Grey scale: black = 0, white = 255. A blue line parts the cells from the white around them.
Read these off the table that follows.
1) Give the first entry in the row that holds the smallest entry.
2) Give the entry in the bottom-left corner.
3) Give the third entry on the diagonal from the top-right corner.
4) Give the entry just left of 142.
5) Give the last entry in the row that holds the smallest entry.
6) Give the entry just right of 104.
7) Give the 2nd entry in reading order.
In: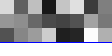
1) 217
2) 82
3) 37
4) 150
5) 127
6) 74
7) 96

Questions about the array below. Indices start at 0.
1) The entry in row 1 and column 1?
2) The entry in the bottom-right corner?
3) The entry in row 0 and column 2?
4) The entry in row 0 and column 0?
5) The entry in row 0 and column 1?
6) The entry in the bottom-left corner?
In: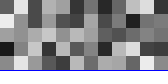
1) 145
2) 138
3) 74
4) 95
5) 228
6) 138

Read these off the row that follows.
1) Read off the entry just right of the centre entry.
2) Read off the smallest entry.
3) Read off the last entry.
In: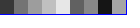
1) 97
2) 21
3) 165
